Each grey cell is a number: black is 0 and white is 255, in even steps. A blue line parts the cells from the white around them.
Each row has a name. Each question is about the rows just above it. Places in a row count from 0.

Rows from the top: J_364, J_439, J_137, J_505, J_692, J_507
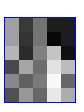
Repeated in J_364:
[29]
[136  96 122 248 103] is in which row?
J_692

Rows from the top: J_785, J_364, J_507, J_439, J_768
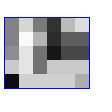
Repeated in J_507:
[71]
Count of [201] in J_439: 4
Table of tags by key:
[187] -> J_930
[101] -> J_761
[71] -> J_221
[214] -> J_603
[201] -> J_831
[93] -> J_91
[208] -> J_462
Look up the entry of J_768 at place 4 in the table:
J_462
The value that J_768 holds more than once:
[208]
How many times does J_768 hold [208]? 4
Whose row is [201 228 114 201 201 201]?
J_439
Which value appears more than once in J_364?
[93]

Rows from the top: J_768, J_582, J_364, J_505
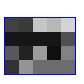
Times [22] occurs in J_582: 4
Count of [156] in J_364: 1
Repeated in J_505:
[108]

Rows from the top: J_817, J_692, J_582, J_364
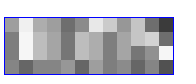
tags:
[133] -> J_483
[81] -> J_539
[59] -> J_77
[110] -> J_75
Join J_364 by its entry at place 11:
J_539
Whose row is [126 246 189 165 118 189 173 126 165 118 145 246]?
J_582
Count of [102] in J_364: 3
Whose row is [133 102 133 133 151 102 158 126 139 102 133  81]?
J_364
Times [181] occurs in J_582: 0

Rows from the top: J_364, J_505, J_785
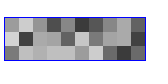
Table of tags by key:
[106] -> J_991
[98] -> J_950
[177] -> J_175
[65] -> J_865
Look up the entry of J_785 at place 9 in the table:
J_991
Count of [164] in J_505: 2
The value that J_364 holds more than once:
[135]
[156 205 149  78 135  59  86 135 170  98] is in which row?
J_364

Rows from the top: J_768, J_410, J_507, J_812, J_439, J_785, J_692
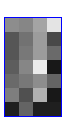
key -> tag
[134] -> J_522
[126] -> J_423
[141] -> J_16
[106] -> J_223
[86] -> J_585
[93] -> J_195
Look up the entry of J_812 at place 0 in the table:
J_195
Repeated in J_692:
[31]
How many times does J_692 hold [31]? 3
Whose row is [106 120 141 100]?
J_439
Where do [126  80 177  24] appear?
J_785
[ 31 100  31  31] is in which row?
J_692

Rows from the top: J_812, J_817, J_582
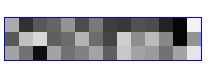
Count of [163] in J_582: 5
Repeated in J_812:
[76]
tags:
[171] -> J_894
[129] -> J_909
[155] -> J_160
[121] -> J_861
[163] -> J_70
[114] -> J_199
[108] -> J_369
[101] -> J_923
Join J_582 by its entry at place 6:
J_70
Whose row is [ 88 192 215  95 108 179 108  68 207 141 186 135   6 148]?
J_817
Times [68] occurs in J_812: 0

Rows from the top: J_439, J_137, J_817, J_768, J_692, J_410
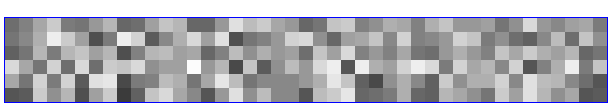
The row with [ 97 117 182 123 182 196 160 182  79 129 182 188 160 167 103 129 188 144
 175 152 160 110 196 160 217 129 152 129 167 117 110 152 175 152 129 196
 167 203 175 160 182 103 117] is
J_817
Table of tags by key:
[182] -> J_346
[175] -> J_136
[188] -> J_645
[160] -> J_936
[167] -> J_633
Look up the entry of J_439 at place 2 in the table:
J_633
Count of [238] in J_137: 2
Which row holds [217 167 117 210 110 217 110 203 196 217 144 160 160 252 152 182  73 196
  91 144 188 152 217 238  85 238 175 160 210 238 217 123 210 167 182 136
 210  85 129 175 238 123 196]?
J_768

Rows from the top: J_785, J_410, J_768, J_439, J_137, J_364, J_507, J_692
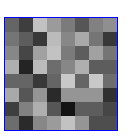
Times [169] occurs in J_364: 1
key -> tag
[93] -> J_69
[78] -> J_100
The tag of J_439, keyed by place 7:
J_69
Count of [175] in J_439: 2
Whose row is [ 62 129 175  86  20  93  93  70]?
J_507
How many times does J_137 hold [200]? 2
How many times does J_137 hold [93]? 0

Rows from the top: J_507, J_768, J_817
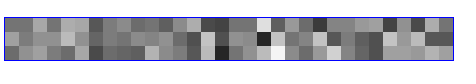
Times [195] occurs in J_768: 4
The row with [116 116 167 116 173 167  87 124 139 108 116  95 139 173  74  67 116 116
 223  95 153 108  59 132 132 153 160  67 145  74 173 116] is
J_507
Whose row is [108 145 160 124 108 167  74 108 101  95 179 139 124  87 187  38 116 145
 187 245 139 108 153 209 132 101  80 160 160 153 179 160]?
J_817

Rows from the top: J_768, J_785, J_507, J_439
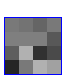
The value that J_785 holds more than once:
[127]
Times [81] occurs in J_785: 0
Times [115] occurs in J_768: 1
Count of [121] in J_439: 1
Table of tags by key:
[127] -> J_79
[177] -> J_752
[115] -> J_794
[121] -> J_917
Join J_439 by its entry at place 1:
J_917
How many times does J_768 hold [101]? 1
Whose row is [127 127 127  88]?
J_785

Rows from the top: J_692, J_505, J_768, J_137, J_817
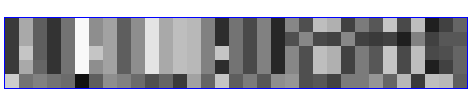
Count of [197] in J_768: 4
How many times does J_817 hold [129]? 2

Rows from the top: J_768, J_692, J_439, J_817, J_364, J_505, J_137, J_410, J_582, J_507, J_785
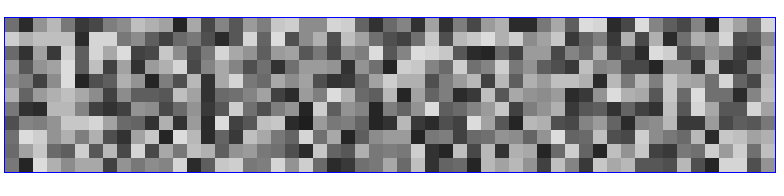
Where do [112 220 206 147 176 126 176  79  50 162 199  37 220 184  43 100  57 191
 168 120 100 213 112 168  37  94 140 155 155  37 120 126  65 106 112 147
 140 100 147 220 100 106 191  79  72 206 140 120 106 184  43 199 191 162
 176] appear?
J_582
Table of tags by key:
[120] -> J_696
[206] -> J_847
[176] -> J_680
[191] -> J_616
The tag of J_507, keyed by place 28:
J_696

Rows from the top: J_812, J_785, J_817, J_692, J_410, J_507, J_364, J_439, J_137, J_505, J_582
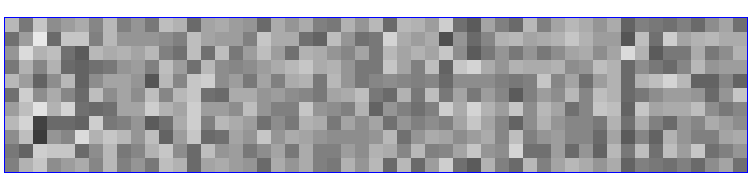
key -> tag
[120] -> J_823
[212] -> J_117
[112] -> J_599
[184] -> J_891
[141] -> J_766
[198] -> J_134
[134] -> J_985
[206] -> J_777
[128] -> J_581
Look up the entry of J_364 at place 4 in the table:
J_117
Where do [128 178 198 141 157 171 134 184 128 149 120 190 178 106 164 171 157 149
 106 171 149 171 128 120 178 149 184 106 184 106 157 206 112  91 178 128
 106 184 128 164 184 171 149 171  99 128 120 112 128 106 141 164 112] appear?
J_582
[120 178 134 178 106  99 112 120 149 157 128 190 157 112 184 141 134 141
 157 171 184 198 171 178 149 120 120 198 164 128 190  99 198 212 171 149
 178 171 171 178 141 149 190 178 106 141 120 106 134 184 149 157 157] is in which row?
J_692
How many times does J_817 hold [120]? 8
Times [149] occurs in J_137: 9
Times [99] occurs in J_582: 1

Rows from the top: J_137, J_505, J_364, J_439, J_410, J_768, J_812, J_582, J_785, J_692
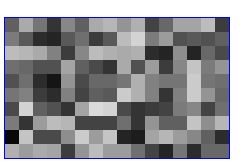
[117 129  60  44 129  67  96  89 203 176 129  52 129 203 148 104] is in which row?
J_768
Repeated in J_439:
[81]
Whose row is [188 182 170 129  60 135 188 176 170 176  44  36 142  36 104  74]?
J_364

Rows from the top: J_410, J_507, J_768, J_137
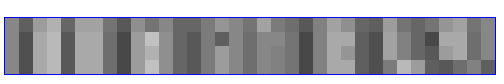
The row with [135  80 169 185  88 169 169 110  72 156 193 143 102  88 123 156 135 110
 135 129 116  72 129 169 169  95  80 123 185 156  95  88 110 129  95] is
J_137
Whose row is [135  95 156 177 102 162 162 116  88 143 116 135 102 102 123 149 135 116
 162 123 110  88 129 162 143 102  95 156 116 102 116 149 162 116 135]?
J_410
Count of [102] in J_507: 2
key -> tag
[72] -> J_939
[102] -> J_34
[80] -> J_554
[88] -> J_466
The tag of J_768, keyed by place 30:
J_466
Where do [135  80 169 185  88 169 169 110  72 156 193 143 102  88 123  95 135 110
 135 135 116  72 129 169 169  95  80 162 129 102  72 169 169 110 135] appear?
J_507

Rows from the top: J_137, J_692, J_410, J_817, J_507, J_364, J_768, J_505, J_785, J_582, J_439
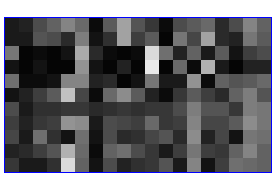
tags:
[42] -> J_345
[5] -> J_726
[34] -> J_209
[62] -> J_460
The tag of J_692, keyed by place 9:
J_460
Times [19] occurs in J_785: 3
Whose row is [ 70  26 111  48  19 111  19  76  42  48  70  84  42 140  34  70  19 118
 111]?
J_785
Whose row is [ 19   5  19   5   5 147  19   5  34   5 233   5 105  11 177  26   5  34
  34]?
J_817

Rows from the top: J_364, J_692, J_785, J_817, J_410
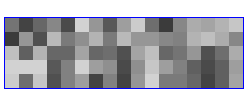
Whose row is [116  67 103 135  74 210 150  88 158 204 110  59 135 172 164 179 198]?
J_364
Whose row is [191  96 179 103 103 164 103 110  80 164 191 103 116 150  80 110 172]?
J_785
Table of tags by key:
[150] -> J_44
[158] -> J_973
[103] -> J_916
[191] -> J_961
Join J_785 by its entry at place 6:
J_916
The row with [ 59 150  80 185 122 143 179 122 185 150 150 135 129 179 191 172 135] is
J_692
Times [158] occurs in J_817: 3
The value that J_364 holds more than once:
[135]
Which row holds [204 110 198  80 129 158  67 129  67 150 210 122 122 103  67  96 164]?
J_410

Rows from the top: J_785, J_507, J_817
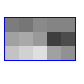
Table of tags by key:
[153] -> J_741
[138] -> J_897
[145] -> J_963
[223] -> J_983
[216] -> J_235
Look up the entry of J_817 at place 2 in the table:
J_983
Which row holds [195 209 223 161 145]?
J_817
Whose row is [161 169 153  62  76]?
J_507

